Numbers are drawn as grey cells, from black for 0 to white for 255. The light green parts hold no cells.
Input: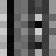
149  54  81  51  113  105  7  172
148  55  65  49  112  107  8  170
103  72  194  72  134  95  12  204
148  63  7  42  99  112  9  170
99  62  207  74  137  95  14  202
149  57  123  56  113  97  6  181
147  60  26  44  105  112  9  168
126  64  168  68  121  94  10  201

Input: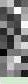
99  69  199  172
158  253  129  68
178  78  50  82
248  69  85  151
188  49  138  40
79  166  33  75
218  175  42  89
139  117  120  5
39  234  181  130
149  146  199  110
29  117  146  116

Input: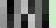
48  108  40  183  128  3  168
47  107  53  188  127  10  158
27  108  198  36  149  35  149
13  103  190  15  148  44  144

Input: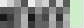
90  206  93  209  185  238  85  159  205  234
134  94  148  92  141  82  145  103  85  82
180  50  177  71  103  24  179  110  59  24
169  94  167  98  101  57  174  110  73  83

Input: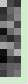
50  72  197
129  103  45
135  91  58
70  154  135
138  107  18
75  42  69
94  147  161
174  119  19
48  60  7
99  95  78
117  97  64

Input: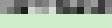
119  60  154  133  97  158  101  71  167  128  115  148  99  97  153  151
137  56  82  143  33  77  60  91  220  165  184  210  31  83  117  153

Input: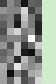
92  99  21  106  138  64
113  65  213  133  133  148
57  122  197  47  127  114
35  122  173  27  131  93
34  143  124  212  181  80
98  254  106  134  134  110
205  109  56  192  83  150
148  14  26  192  122  99
77  131  188  41  148  112
158  138  163  229  97  173
181  168  71  129  14  163
215  109  81  196  97  159
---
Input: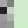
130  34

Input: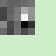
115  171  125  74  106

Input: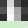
42  162  250

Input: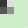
222  86

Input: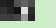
77  221  68

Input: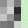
121  209  196

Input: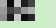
69  151  199

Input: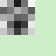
247  148  95  99  199

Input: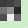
80  144  79
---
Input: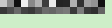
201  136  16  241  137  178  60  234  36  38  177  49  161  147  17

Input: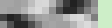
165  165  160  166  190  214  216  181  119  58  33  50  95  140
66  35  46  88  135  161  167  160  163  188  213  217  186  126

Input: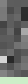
129  93  92  93
122  94  103  44
84  105  67  168
84  90  114  122
212  41  79  110
131  112  96  86

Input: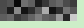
74  83  8  111  96  27  55  91  104  75  60
93  104  58  75  100  126  97  88  152  38  203

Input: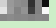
209  153  142  137  49  131  15
134  139  134  135  130  135  133

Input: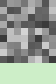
98  153  147  118  172  152  85  173
110  172  154  157  77  103  99  158
116  192  155  212  124  198  153  85
166  131  128  201  89  94  203  140
88  69  108  96  179  207  122  60

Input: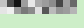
194  74  18  157  232  170  156  140  71  161  105

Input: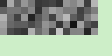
49  170  96  150  119  56  62  68  50  149  135  158  62  181
178  110  65  150  35  87  119  66  146  184  94  69  126  163
152  75  61  53  175  108  138  64  196  70  131  132  36  146
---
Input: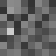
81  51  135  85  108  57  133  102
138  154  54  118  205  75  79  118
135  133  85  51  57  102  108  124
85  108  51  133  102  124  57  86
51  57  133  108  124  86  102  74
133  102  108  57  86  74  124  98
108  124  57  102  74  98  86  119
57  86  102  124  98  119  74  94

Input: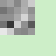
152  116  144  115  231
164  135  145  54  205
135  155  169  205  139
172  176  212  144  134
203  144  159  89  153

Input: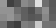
152  147  139  115
64  147  149  74
81  110  126  61
138  95  96  127
125  79  86  119
223  112  91  200
110  143  135  115
88  91  96  114

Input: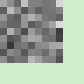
168  95  150  122  91  143  124  85  141
140  187  107  101  177  84  55  137  100
104  143  93  103  125  96  113  125  117
192  88  151  149  77  145  122  89  114
128  125  177  92  156  169  92  132  181
127  97  151  110  124  162  136  127  160
117  115  118  134  103  115  141  107  130
122  118  113  164  127  111  166  145  129
215  131  99  220  60  67  170  100  84

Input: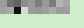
156  162
111  169
97  16
141  217
153  155
125  151
154  158
123  170
181  155
166  157

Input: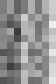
126  126  139  116  138  133  139  85  138  114  139  85
157  157  104  84  164  126  104  94  104  64  114  94
99  99  139  103  59  76  139  111  139  86  121  111
123  123  204  182  180  137  204  184  204  153  189  184
176  176  140  166  180  175  140  109  140  159  163  109
120  120  167  115  116  125  167  114  167  115  174  114
177  177  133  140  155  174  133  154  133  135  128  154
204  204  195  239  192  207  195  230  195  213  217  230
